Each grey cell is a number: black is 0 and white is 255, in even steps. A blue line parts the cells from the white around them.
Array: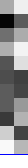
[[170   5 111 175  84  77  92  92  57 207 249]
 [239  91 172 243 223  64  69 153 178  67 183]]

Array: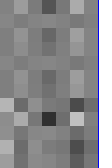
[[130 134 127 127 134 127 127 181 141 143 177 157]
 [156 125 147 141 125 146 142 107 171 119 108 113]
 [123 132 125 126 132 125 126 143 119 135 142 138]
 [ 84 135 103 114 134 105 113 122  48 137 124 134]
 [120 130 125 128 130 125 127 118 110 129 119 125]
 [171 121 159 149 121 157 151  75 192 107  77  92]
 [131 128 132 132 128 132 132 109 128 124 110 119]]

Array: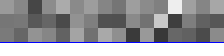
[[154 118 122]
 [135 120 102]
 [ 70  88 147]
 [140 102 134]
 [171  74  98]
 [138 146 164]
 [157 127 113]
 [133  81 169]
 [117  80 143]
 [158 138  58]
 [139 114 153]
 [128 201  56]
 [238  62 103]
 [160 126  97]
 [133  97  75]
 [167  87 139]]

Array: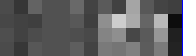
[[ 75  71  78  75]
 [ 54  66  66  55]
 [ 99  63  76  87]
 [ 81  81  81  81]
 [ 81  81  81  81]
 [105  88  78  94]
 [ 67  63  73  67]
 [ 90 143 132 122]
 [ 65 205 143 117]
 [165 170  71 128]
 [ 88 101  90  92]
 [ 68 185 151 123]
 [ 63  13  32  35]]

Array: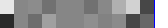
[[231  42]
 [135 135]
 [140 109]
 [113 160]
 [134 134]
 [134 134]
 [113 143]
 [136 130]
 [176 139]
 [210  70]
 [ 71 103]]

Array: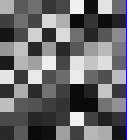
[[180  64  20 150  26 229  44 190  74  41]
 [ 89 111  74 192 182  56 173  90  74  90]
 [112  69 209  39 160 232  42  83  38   9]
 [ 55 216  39 154 239  79 114  62  43  16]
 [ 71 175 219  41  70 109  63  51  56 160]
 [240  11 111  88 227 235  11  10 241  65]
 [ 15  53  37 157 196 105  34   9  66 183]
 [227  13  87 186 222  79 197 115  32 172]
 [107  34 140 120  99 187  55 146  51  18]]

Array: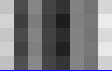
[[195 210 198 208 191]
 [ 76  64  74  66  79]
 [134 125 131 128 136]
 [ 68  62  66  64  69]
 [ 50  29  44  33  53]
 [130 128 130 130 132]
 [115 120 117 120 115]
 [214 235 218 232 208]]
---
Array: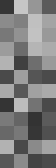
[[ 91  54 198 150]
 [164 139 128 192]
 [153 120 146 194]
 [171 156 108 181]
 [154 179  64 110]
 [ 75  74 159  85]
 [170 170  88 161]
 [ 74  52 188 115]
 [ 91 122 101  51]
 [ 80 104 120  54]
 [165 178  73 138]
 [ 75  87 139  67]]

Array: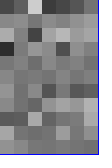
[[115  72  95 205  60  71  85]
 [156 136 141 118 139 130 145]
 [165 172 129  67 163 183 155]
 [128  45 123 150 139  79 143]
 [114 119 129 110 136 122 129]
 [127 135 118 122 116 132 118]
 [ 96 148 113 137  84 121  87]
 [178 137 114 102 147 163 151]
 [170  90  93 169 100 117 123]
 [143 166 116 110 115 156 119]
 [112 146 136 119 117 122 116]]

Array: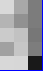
[[124 217 168]
 [124 180 145]
 [119 203 194]
 [125 161 198]
 [ 25 216 215]]

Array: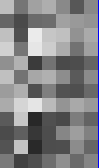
[[136 190 117 161 174 137  87]
 [147 102  74 106 109 161 153]
 [170 192  79 235 198 192 146]
 [160 209 118 230 205 172 114]
 [100 144 178  59 115  74  77]
 [139 192 115 167 176 141  90]
 [105 156 175  79 127  82  79]
 [154 171 213 229 186 148 169]
 [ 99  90 199  40  80  73 125]
 [129  75  95  55  77 134 158]
 [102  83 195  41  77  78 140]
 [133 122  65  78 110 143 106]]

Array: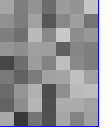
[[198 165 127 147 107 155 147]
 [116 144 125 161  87 136 158]
 [152 127 111 186 135 201 141]
 [127 148 142 159 158  96 133]
 [127  70 110 157 132 190 138]
 [162 121  98 124 162 164 192]
 [189 106 149 176  77 143 187]
 [163  99 142 181  80 172 171]
 [160 170  55 117  81 167 131]]

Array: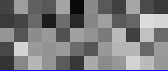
[[ 57  67 158  96  88 164   9 138  88  65 167  74]
 [215  59  68 104  28 109  40 134 160  90 101 220]
 [106 149  85 140 153  81 160 147 123 187  64 193]
 [155  72 211 153 146 154 107  85 153 181 182 103]
 [151  51 135 182 148  90  55 170 139 152 210 187]]
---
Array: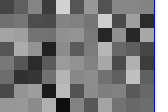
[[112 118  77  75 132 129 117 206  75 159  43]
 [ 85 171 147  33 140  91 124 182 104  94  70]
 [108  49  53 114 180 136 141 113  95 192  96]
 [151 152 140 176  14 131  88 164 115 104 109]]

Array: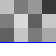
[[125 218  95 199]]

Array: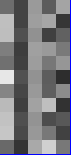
[[191  67 158 166  54]
 [126  61 160 154 121]
 [231  81 146  93  45]
 [186  63 162 191  50]
 [198  73 152 120  65]]

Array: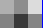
[[131  57 133]]

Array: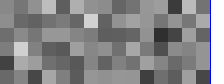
[[142 105  98 114 123 102 209  98 146 162 150 118 148 119 170]
 [125 208 129  95  89 159 135 144 112 167 122  79 139 132 148]
 [105 132  71 166 127  91 150 145 150 149  63 111  93 159  71]]

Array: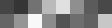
[[101 149 248 140  83 110  97 199]]

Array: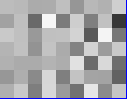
[[162 191 105 246 123 206 127 193  54]
 [180 193 147 195 171 131 210 156 201]
 [151 174 138 215 127 195 164 163  98]]
